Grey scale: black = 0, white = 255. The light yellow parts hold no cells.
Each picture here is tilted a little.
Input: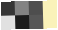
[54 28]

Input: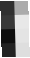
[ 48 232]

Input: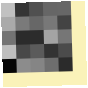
[193 122  44  51  43]

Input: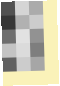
[ 82 177 146]

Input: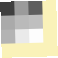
[ 63 186 253]

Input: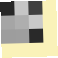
[ 39 174  41]

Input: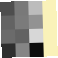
[ 78 123 215]

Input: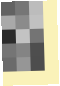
[ 98 139 116]

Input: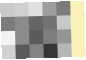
[202 139  91  54]
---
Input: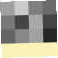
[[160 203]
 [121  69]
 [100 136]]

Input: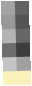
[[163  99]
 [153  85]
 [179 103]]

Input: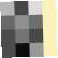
[[183  72]
 [106 143]
 [ 77 116]]

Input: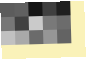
[[ 92  96]
 [119  65]
 [193 169]]

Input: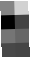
[[133 210]
 [  1  67]
 [117 102]]

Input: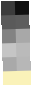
[[ 60  16]
 [ 90  93]
 [131 168]]

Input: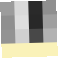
[[156 217]
 [143 222]
 [147 208]]
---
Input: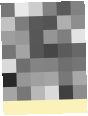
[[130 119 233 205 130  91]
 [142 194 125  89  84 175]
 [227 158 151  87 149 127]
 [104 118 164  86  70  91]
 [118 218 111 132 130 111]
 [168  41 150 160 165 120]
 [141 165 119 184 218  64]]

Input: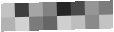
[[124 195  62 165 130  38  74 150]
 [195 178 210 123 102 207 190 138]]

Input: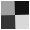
[[ 18 161]
 [216  53]]

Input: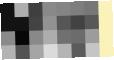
[[119  19 174  63 137 132 126]
 [ 88  19  19  67 146  86  66]
 [156 138   7 137 173 112 108]
 [197 179  83 165 219 180  91]]

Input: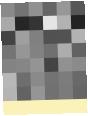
[[ 87 138 115 145 102 151]
 [ 35 169  38  52 229 178]
 [178  67 159 128  81  82]
 [ 98 116 150 130 112 173]
 [139 131 134 148  68 145]
 [105 183 110 138 115 124]
 [102 180  99 149 113 123]]

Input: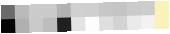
[[205 107 186 203 202 178 208 207 199 196 203]
 [242   6 176 202 189  32 227 253 223 211 234]]

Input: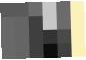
[[107  90  90 109 199]
 [107 104 101  63 199]
 [ 73 104 101  63  51]
 [ 64 104 101  63  14]]
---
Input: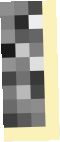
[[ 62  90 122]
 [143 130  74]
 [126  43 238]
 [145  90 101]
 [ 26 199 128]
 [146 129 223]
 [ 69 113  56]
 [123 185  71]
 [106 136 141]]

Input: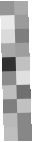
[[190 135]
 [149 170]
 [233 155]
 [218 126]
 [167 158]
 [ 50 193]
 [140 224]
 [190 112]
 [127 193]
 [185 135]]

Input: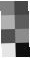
[[229  15]
 [128  70]
 [177  93]
 [ 80 140]]

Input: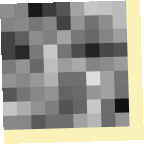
[[135 134  89 110 110 161 181 106 147]
 [143 132  24  60  85 163 197 193 186]
 [131 137 118 134  66 148 113 141 186]
 [ 68  94 140 127 163 118 104 133 158]
 [ 66  40 122 199 117  77  35  72  82]
 [124 147 104 189 156 169 132 139 155]
 [146 135 152 177 111 111 221 162 117]
 [ 87 117 135 147 100 106 149 161 114]
 [195 173 145 126  84 102 200 109  17]]

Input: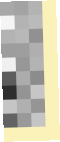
[[ 99 153 197]
 [168 163 179]
 [245 179 186]
 [179 184 145]
 [157 158 175]
 [240 151 179]
 [ 93 172 140]
 [ 46 148 198]
 [197 176 149]]

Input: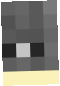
[[ 93 103  89 103]
 [ 97 102  89 121]
 [ 82  98  89 109]
 [ 89  84  83 103]
 [ 36 197  38 110]]

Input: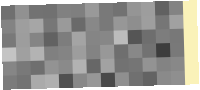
[[123 115 170 176  80 136 151  73 143 112  99 138 143]
 [112 145 114 113 129 127 153 121 114 149 157  97 131]
 [131 158 166 119 154 106 136 121 151 142 158 118 161]
 [121 157 133  98 125 164 133 135 188  85 110 125 120]
 [196 160 179 128 132 157 131 152 111 136 114  61 121]
 [134 121 111 147 138 178 103 162 114 117 147 131 136]]

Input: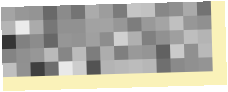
[[191 145  63 110 233 205  83 180 184 188 183 111 138 144 148]
 [164 151 148 105 139 116 171 157 123 197 193 135 143 170 115]
 [181 235 171 119 145 145 162 163 151 125 153 164 192 151 144]
 [ 53 129 140 103 150 147 160 141 208 176 128 145 159 190 180]
 [132 144 151 186 134 187 125 173 127 153 149  97 202 144 185]]
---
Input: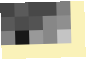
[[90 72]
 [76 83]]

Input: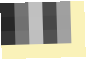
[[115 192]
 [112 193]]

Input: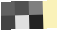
[[ 81 127]
 [224  34]]

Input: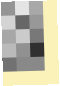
[[228 168]
 [103 152]]

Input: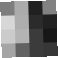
[[171  32]
 [174  43]]

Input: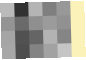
[[ 49 180]
 [106 143]]

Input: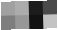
[[172  28]
 [151  18]]

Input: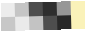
[[197  77]
 [234 195]]

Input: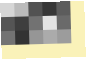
[[187  82]
 [ 62 114]]
